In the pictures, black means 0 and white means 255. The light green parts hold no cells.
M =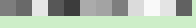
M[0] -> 125
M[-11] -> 105
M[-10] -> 230
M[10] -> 228

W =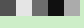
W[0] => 81
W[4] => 171
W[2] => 109

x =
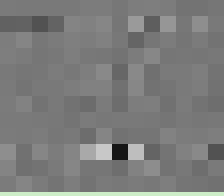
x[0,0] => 122
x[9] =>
[142, 113, 134, 124, 133, 169, 200, 22, 190, 100, 116, 129, 137, 82]
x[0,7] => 119
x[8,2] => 124
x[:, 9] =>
[126, 94, 118, 135, 112, 114, 126, 120, 117, 100, 141, 120]
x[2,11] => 117
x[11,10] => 126
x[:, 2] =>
[121, 82, 119, 118, 119, 121, 115, 121, 124, 134, 115, 123]
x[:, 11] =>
[115, 119, 117, 119, 122, 122, 123, 121, 124, 129, 120, 117]
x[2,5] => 125
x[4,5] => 126
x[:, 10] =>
[124, 150, 124, 118, 122, 117, 113, 117, 130, 116, 115, 126]
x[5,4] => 125
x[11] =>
[123, 133, 123, 116, 125, 115, 122, 120, 123, 120, 126, 117, 116, 113]
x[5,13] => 114
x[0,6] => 124
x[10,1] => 112
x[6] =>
[123, 130, 115, 121, 114, 108, 123, 109, 125, 126, 113, 123, 115, 110]
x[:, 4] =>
[121, 132, 127, 126, 120, 125, 114, 116, 121, 133, 134, 125]
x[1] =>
[97, 98, 82, 99, 132, 129, 134, 118, 154, 94, 150, 119, 142, 121]
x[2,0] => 125
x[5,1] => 116
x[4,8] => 137
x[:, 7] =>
[119, 118, 120, 115, 103, 113, 109, 121, 114, 22, 110, 120]
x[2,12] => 123
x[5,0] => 122
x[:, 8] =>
[125, 154, 101, 124, 137, 135, 125, 121, 117, 190, 130, 123]
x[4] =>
[121, 118, 119, 124, 120, 126, 137, 103, 137, 112, 122, 122, 126, 115]

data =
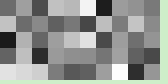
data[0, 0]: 108
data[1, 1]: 108
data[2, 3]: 158
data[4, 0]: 226
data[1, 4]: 120
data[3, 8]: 97
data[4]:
[226, 217, 207, 124, 88, 96, 158, 253, 46, 150]
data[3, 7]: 161
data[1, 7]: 124
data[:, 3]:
[193, 96, 158, 154, 124]
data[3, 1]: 191
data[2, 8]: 111
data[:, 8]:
[146, 196, 111, 97, 46]

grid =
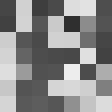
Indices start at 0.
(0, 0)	70
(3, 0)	211
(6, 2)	93
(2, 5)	110
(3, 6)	66
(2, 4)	208
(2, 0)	205
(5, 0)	199
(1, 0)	65
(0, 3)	74
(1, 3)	202
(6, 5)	196
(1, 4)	47
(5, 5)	207
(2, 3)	209
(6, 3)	86

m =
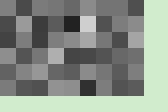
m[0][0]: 128
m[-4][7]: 76
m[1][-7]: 59
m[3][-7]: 119
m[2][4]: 138
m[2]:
[66, 124, 62, 127, 138, 167, 119, 76, 165]
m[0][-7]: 122
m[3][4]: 68
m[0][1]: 73
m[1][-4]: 206
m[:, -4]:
[138, 206, 167, 72, 138, 48]
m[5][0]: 122
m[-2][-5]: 93
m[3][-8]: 85
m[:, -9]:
[128, 73, 66, 141, 98, 122]
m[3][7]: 104
